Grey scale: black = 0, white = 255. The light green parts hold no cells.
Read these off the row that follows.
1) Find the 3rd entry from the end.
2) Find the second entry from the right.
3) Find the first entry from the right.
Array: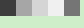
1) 213
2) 240
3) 117

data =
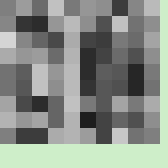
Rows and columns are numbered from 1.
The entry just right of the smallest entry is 67
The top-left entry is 127
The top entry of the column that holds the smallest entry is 150
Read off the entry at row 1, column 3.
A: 107
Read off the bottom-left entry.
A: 127
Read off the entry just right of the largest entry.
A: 134
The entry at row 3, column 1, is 213
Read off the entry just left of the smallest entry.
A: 179
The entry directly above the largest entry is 134
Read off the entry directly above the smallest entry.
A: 121
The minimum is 30
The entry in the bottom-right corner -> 127
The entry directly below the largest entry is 171
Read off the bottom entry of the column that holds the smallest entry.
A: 156
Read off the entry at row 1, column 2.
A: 156
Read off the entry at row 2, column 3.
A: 44
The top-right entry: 186
